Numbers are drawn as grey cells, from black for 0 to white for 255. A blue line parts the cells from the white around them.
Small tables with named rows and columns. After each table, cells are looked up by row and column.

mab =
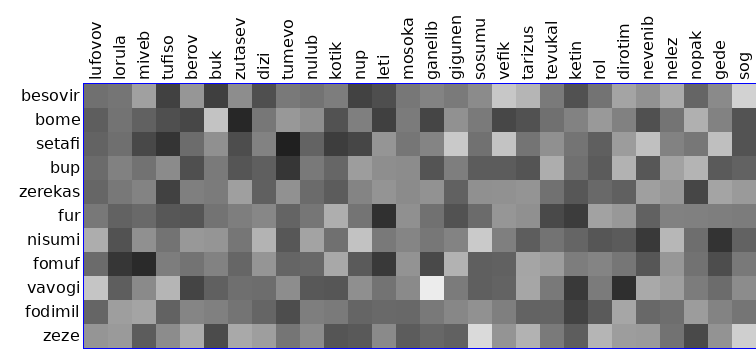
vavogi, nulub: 88
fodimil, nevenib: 104
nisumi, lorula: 82
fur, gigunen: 82
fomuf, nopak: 114
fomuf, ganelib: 73
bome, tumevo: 152
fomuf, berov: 115
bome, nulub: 142
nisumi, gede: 51
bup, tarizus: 84
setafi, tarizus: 116
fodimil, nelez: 110
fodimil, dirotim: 166
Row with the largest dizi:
nisumi

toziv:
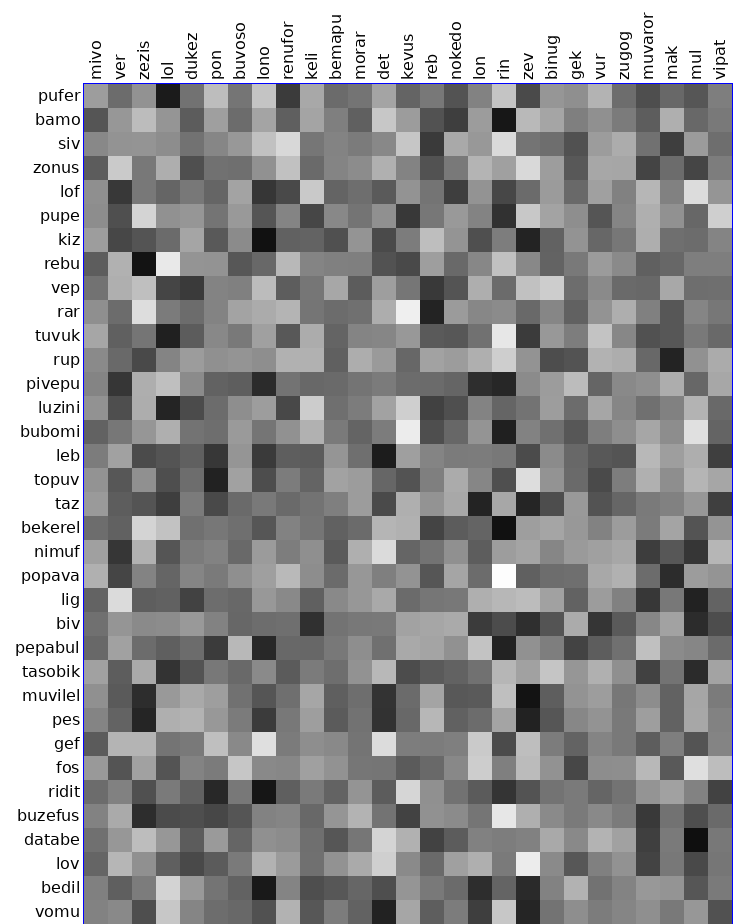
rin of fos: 127
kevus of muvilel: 107
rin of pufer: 196
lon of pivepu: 46
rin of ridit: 52
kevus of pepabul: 169
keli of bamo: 164
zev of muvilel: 19
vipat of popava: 148
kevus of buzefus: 66
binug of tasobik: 197
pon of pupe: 116
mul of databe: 15
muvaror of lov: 67
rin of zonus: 160
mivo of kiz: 157
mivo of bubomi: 98

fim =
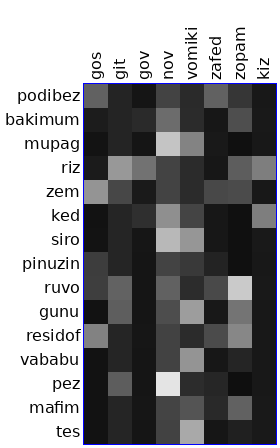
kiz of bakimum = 25
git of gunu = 94
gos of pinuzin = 61
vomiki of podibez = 42
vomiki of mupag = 131
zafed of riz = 23
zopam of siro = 16
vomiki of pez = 44
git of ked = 37
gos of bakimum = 28
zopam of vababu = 37

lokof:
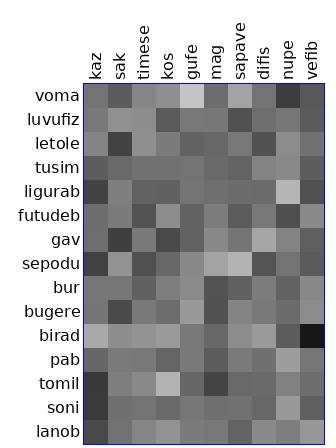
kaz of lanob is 73
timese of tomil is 137
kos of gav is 73
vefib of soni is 95
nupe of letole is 140
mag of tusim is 106
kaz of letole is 132
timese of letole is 143
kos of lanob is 145
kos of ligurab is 97
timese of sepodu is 80
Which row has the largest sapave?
sepodu

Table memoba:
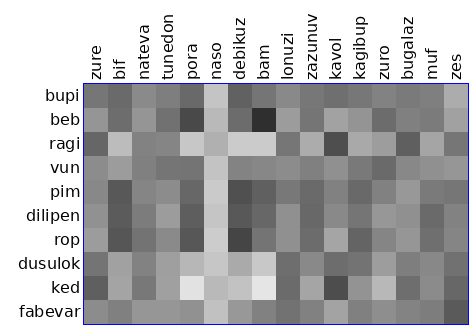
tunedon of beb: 113
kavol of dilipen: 137
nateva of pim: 133
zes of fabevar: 90
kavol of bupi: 111
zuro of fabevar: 142
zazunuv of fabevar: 129
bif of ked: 164
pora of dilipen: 94
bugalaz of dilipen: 144
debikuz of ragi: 203
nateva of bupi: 138
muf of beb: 123
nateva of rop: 115
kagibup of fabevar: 128
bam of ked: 229
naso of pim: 202
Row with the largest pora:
ked

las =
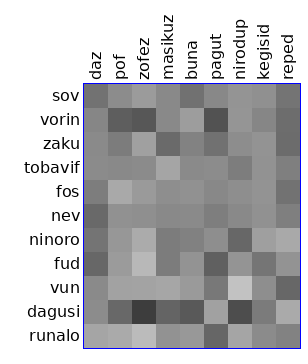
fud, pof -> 155
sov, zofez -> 155
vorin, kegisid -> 134
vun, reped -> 103
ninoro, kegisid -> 159
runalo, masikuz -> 146
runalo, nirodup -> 165
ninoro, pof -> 151
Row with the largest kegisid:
ninoro

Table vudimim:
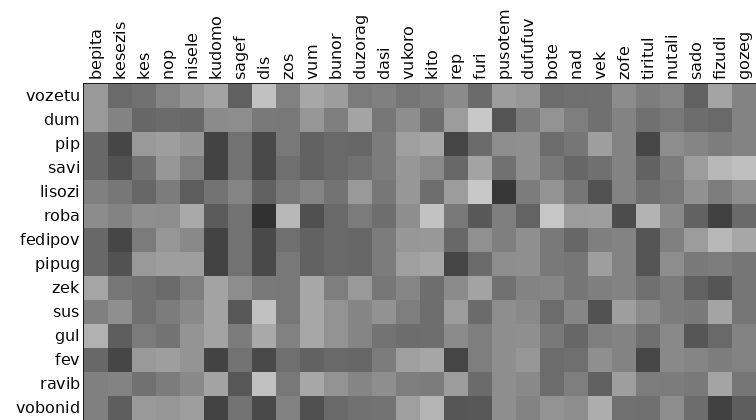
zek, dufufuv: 131
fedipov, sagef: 114
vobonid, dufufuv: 131
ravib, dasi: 142
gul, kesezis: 94
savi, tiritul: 98
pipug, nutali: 141

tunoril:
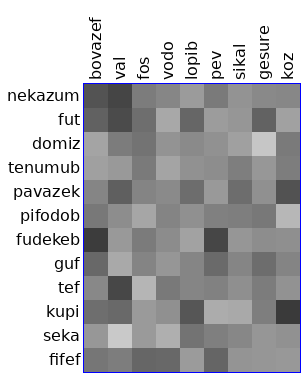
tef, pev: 129
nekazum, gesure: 137
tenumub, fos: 122
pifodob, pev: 128
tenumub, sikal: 126
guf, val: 169
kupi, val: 105
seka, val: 201
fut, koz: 161
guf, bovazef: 104
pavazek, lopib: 109
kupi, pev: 172
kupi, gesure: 126
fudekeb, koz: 143
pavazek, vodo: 138
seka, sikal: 135
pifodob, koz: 183
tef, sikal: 143
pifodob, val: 141

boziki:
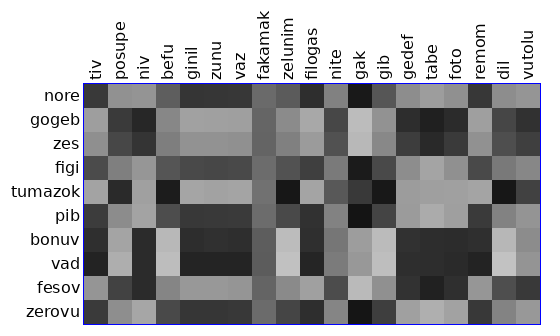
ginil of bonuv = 45
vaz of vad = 36
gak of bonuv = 157
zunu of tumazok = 162
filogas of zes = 155
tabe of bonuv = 45
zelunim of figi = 82
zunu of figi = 71
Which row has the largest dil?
vad

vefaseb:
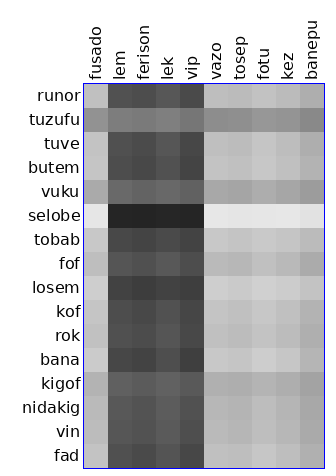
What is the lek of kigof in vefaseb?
97
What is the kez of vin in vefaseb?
183
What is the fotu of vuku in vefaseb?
173
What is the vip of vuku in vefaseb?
97
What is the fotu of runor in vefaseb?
194
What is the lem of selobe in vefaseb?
37
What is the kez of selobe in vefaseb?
231
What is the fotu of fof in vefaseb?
192
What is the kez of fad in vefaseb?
190
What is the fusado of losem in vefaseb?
206
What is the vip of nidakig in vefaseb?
81
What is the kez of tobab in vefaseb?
197
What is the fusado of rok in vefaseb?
193
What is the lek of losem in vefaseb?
66

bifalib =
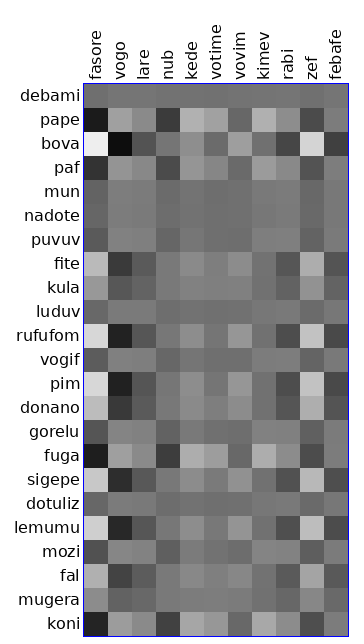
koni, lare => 138
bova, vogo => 13
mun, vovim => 112
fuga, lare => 138
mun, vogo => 125
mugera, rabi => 103
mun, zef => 104
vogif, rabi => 125
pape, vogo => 160
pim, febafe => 73
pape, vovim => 103
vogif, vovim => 111
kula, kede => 129
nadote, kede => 114
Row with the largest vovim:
bova

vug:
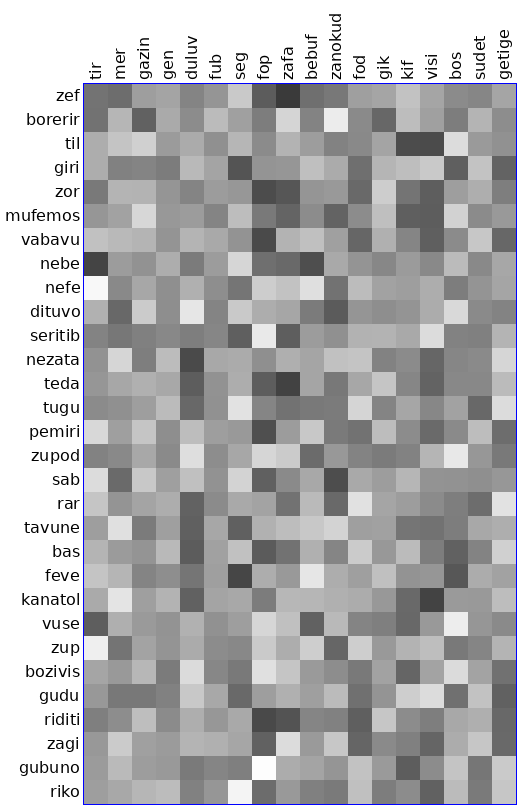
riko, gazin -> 182
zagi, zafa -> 220
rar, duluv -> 98
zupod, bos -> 232
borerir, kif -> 189
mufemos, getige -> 153
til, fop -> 139
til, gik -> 164
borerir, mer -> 182
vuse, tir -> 94
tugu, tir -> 139
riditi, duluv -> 174
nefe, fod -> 188
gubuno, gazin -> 157
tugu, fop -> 133
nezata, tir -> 146

